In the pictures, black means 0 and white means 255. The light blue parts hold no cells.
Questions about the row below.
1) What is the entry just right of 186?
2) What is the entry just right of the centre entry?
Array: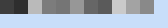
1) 124
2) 102

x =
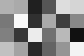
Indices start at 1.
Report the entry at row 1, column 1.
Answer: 177
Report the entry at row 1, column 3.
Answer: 32
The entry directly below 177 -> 120
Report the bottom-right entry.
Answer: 243
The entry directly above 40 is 236
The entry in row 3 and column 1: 128
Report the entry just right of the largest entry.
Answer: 48

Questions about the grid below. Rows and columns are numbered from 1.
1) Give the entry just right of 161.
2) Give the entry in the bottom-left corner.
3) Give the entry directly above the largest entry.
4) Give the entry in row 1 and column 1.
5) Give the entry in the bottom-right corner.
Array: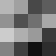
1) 72
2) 131
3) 146
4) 183
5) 45

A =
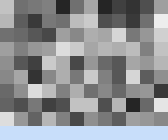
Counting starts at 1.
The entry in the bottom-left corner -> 221
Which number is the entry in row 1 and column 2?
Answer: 112
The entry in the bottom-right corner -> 136
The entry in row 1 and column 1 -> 194
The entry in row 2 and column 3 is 57
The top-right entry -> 159
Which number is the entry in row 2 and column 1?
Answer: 182
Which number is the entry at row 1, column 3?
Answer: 120
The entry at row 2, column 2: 93
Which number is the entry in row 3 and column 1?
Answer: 112

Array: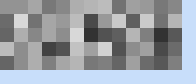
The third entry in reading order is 166
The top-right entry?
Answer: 135
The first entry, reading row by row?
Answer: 147
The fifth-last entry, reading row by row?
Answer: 101
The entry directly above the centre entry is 74
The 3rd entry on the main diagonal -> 135
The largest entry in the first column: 188
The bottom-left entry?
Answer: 101
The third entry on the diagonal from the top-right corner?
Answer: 127
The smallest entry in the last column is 88
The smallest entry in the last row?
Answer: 88
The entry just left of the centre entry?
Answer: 216
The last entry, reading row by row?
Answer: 127
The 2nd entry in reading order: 147
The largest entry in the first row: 188
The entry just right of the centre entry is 82
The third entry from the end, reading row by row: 107
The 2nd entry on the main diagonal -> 216
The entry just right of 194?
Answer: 160

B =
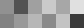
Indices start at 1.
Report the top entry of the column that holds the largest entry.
224
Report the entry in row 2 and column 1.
130
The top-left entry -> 145
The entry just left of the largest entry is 167

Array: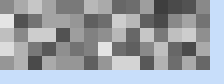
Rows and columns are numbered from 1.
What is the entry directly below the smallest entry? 74
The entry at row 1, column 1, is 137
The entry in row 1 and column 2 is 170
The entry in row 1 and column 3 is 198
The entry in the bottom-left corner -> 150
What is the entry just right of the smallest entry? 74
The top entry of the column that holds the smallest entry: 62
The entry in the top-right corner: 137
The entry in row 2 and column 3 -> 115
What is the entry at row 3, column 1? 191
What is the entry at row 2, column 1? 228
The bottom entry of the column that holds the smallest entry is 178

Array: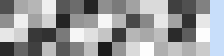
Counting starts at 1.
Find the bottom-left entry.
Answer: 42
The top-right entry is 129
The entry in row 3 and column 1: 231
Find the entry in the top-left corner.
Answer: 80
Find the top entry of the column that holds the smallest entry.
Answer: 143
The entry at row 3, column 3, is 56
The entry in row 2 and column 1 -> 143
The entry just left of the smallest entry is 189
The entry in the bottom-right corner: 203
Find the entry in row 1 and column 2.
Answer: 168
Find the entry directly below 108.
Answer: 149
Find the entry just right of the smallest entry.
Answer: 149

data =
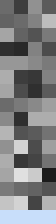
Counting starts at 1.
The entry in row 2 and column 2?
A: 107
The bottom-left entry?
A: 196
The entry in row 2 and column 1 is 99
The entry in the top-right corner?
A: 91
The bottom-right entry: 181
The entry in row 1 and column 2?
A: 61
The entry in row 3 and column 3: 83
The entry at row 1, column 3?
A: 145
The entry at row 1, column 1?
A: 107
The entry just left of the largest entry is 165
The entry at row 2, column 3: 130
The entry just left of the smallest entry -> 203
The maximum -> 224
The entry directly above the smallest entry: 115
